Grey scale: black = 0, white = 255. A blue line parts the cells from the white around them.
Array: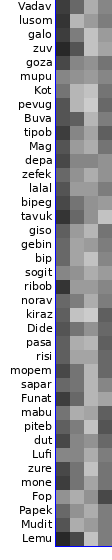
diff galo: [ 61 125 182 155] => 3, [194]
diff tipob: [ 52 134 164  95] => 1, [61]

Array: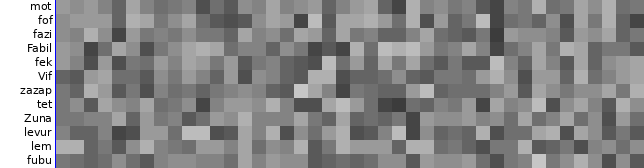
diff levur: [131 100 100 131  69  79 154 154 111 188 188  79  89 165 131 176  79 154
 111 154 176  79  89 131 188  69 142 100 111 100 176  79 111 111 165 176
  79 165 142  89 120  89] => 18, [142]
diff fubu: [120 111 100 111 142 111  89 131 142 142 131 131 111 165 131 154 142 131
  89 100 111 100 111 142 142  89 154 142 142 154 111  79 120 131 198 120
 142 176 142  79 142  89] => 18, [142]
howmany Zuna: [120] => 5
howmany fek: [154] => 7

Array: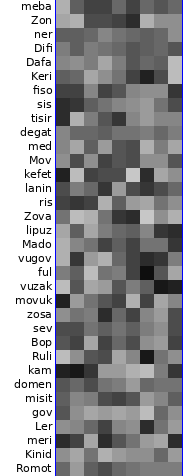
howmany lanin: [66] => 0
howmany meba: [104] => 3
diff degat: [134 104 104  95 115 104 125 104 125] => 6, [115]
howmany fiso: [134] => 2
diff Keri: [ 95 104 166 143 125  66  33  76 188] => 5, [115]
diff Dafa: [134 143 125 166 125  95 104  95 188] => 6, [85]
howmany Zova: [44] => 1

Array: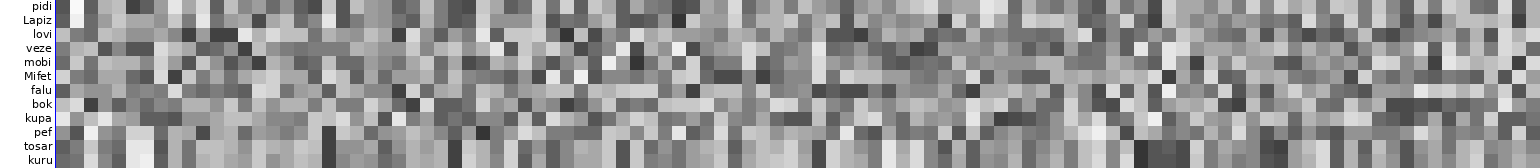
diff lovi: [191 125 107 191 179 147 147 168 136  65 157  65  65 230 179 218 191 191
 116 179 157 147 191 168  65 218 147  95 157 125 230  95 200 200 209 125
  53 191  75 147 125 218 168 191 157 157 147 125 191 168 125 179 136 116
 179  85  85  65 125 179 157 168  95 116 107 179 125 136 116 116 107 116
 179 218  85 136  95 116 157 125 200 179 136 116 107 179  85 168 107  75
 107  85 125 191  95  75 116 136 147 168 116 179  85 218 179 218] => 49, [179]
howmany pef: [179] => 7
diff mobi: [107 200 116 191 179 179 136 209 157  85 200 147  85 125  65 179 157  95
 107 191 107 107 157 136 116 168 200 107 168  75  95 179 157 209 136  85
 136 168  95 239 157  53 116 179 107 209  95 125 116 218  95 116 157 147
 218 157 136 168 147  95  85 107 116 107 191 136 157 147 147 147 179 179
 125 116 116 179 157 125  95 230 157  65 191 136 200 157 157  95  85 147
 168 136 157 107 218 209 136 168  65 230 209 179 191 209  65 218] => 49, [125]
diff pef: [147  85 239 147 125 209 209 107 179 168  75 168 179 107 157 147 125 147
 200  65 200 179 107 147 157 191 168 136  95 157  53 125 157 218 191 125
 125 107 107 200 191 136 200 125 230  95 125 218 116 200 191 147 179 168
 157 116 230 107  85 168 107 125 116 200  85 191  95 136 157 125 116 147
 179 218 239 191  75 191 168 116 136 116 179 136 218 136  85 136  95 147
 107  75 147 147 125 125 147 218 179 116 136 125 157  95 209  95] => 92, [85]

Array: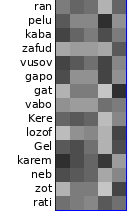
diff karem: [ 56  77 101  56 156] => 1, [47]
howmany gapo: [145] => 3

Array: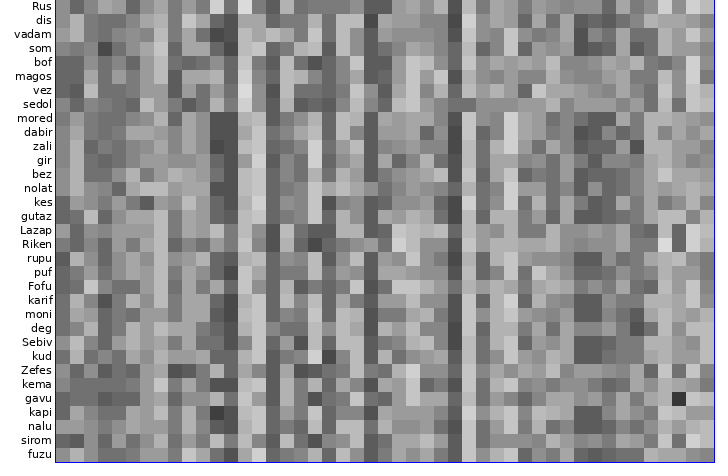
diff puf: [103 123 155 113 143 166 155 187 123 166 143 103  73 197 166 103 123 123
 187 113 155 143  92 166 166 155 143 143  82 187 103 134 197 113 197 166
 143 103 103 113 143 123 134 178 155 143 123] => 46, [155]
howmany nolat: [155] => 5
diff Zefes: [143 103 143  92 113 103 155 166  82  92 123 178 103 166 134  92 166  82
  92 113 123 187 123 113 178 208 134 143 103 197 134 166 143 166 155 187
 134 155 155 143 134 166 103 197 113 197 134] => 27, [143]
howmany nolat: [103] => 4
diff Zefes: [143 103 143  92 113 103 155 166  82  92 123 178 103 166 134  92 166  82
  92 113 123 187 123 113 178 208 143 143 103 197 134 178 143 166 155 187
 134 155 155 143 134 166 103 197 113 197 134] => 32, [166]

